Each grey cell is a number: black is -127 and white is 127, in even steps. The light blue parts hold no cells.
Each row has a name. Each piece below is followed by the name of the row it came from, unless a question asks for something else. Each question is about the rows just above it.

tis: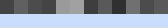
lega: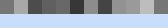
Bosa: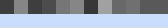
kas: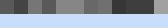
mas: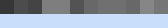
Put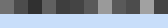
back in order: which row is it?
tis
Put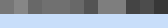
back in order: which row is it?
mas
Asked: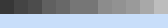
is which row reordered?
lega
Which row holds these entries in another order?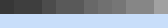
Bosa
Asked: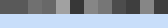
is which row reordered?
Bosa

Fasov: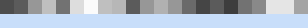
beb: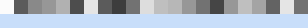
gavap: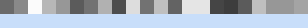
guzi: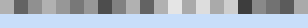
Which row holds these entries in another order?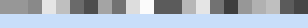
Fasov
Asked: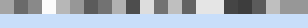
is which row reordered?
gavap
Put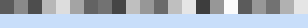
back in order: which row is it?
gavap
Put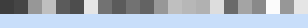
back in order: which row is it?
gavap
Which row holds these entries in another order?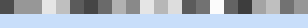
gavap

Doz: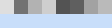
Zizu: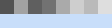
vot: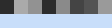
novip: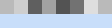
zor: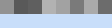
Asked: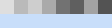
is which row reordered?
Zizu
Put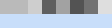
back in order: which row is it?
novip
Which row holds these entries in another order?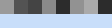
vot
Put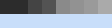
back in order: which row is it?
vot
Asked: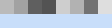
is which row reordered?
Doz
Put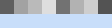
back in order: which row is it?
Doz
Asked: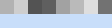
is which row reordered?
Doz

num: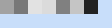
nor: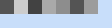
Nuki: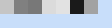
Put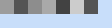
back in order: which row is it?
nor
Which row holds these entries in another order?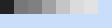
num
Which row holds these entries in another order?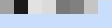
Nuki
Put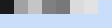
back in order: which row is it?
Nuki

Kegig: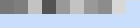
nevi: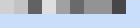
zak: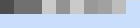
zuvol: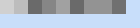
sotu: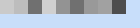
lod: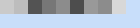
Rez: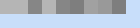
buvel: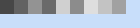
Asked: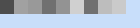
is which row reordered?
sotu
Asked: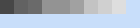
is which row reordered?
nevi
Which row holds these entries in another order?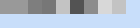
Kegig

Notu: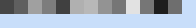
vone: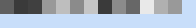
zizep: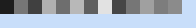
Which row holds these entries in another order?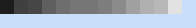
zizep
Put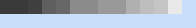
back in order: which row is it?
vone
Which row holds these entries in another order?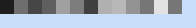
Notu
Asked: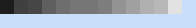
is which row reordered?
Notu

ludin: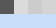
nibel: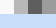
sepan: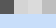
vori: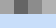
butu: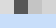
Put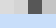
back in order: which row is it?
butu
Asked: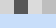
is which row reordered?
sepan
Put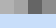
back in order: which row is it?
vori
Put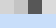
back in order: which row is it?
butu
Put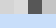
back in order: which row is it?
butu
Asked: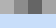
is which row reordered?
vori

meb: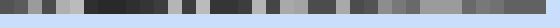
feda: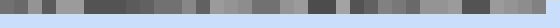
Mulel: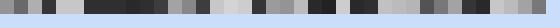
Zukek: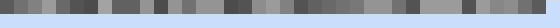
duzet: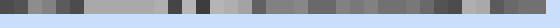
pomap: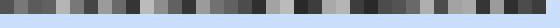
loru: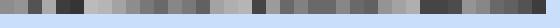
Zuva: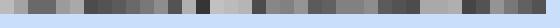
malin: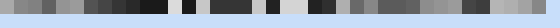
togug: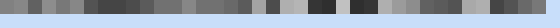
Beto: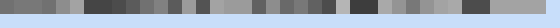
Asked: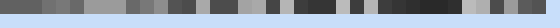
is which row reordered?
meb
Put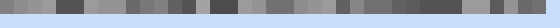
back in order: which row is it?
feda

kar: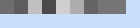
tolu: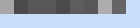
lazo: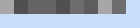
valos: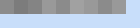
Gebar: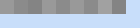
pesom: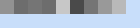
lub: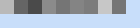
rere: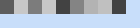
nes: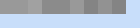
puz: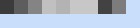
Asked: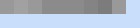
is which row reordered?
valos
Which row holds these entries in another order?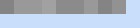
nes
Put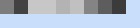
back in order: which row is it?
puz
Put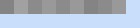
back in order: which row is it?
Gebar
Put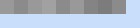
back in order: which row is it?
valos

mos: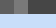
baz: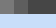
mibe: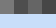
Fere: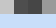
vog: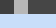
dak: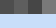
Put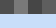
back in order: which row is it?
dak
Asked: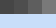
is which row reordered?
dak

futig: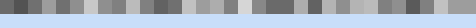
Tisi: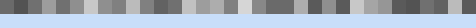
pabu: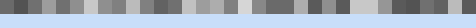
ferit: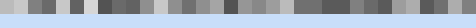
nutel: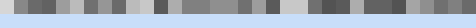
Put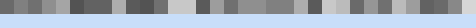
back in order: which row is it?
nutel
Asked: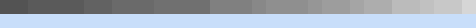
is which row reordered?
Tisi
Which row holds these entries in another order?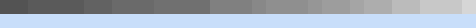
ferit
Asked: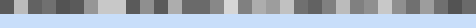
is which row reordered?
pabu
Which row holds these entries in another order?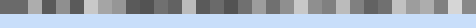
Tisi
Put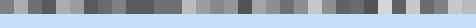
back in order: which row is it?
ferit

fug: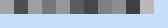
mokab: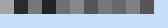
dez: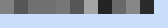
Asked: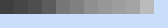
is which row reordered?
fug
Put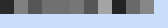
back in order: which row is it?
dez

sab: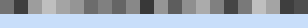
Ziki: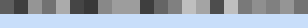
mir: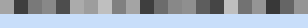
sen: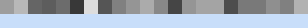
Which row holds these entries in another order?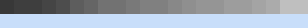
Ziki
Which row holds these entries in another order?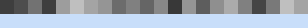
sab
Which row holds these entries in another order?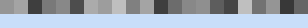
mir
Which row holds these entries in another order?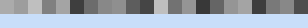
mir
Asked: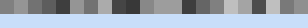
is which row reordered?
Ziki
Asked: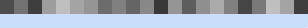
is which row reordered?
sab
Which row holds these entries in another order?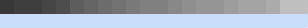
sab

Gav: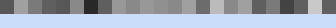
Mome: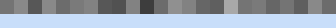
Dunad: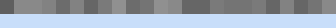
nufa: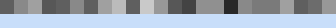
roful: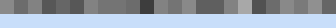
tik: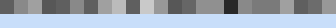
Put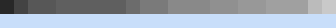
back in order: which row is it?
nufa
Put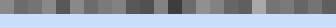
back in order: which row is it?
Mome

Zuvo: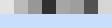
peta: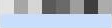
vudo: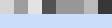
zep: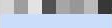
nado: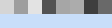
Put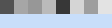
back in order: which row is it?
zep
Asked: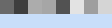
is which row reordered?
nado

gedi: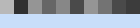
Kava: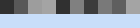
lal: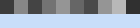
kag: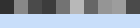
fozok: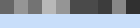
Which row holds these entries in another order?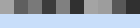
Kava
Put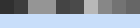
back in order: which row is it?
lal
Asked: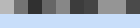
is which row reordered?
lal
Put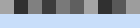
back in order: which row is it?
Kava
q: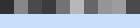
kag
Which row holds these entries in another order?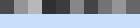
lal
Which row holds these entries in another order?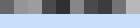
kag

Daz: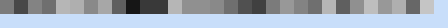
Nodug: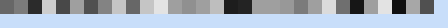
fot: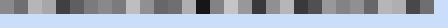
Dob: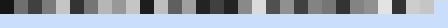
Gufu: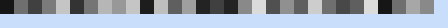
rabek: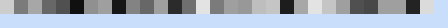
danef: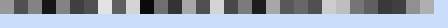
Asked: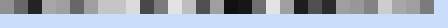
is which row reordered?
rabek
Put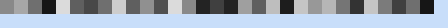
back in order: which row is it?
Gufu
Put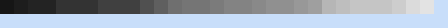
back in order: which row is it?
Dob
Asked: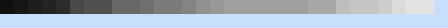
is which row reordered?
rabek
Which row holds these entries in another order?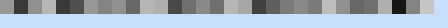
fot

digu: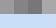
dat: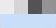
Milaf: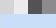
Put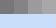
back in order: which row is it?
digu
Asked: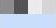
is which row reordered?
Milaf
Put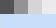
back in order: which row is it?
dat

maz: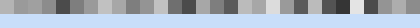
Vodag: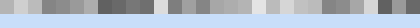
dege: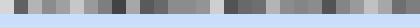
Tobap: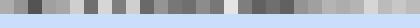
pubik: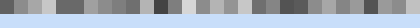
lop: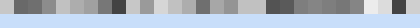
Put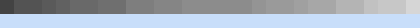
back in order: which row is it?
pubik
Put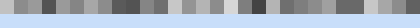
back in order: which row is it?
pubik

